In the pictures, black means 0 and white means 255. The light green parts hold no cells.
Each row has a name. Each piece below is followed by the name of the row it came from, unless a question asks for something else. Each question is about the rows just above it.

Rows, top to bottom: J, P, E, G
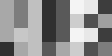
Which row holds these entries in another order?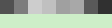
P
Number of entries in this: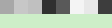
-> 8
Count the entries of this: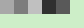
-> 5
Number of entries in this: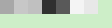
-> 7
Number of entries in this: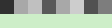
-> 8

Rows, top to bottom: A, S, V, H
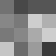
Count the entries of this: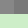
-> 2
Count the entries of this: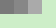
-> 3
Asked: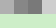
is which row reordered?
S
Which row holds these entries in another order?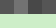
A
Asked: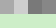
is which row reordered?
V

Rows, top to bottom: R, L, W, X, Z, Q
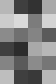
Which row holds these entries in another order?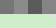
Z
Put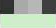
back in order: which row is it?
R
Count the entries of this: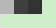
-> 3

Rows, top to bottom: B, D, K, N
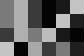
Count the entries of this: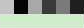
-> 6
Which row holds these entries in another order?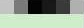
B
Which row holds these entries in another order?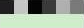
D
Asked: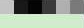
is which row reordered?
B

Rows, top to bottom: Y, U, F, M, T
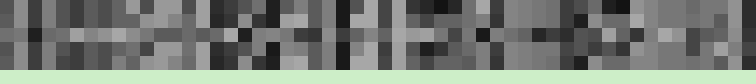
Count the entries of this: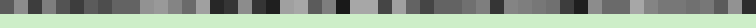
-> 54
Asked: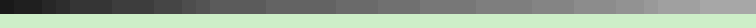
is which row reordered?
U
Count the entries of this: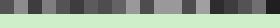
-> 20

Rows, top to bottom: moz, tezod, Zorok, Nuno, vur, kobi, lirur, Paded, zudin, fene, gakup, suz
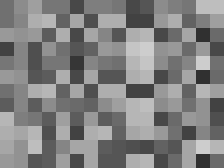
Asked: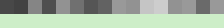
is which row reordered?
Nuno
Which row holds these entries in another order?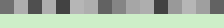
lirur

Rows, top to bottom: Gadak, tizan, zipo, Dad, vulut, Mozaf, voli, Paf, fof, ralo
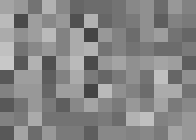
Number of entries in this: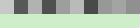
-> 10
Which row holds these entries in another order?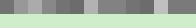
Dad
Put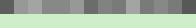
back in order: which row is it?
ralo
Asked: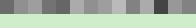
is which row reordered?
zipo
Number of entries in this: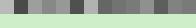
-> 14

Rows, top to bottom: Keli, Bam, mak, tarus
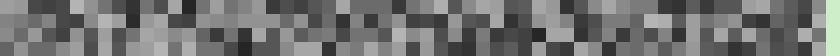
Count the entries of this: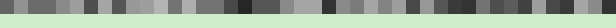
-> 44
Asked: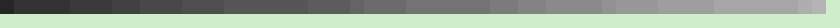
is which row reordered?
tarus
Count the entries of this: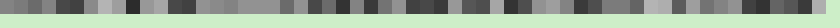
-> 59
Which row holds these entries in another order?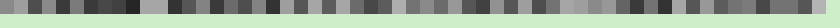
mak

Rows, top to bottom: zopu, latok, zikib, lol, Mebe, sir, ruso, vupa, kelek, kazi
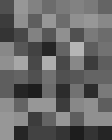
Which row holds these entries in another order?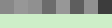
latok
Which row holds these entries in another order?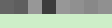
vupa

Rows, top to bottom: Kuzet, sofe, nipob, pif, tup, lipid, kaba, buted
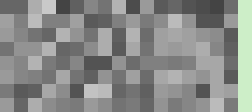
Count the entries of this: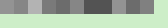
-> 11
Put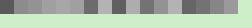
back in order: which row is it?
nipob
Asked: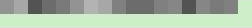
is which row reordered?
tup
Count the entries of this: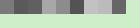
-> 9

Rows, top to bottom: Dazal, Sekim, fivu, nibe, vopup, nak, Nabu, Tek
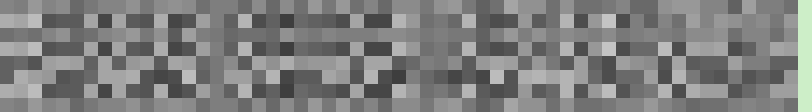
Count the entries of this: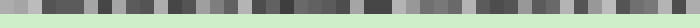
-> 50
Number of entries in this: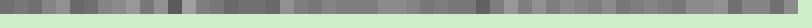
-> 57
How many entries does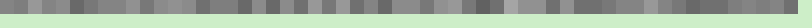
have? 57
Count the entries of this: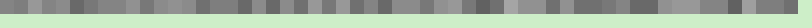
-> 57
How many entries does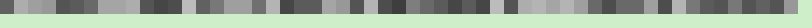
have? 57
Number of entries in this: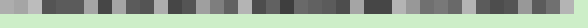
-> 41
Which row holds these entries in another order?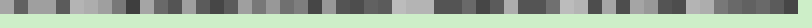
Nabu

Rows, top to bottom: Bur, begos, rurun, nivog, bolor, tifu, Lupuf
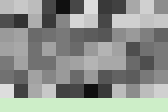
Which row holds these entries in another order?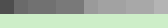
bolor
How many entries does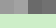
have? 4
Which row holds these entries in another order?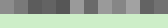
tifu
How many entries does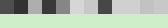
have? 12
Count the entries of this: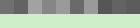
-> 10
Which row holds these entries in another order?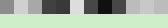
Bur

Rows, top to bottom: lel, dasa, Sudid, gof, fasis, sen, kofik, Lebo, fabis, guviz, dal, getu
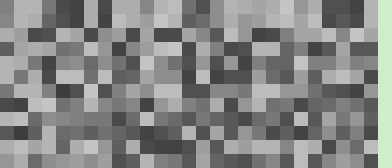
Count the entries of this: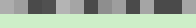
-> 14
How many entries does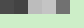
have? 5
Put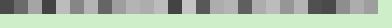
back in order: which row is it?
dasa

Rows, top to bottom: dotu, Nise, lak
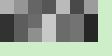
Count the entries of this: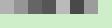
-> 7
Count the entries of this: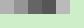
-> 5

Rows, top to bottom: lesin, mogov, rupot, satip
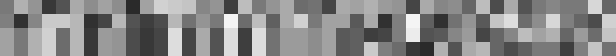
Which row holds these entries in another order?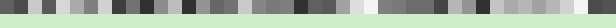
mogov
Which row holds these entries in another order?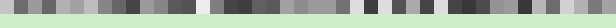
rupot

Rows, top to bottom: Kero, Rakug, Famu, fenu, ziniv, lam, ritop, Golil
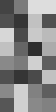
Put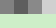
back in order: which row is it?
ritop
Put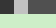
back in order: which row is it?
Rakug
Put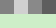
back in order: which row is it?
ritop
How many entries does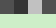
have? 4
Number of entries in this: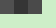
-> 3
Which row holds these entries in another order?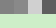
ritop

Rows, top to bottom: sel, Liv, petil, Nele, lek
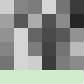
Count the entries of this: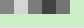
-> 5
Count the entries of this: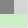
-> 2
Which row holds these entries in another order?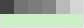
Nele
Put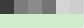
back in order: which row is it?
lek
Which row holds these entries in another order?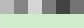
Nele
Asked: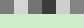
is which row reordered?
sel

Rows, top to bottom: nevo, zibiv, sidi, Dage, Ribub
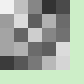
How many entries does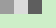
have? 3
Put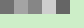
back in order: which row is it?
sidi
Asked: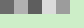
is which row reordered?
zibiv

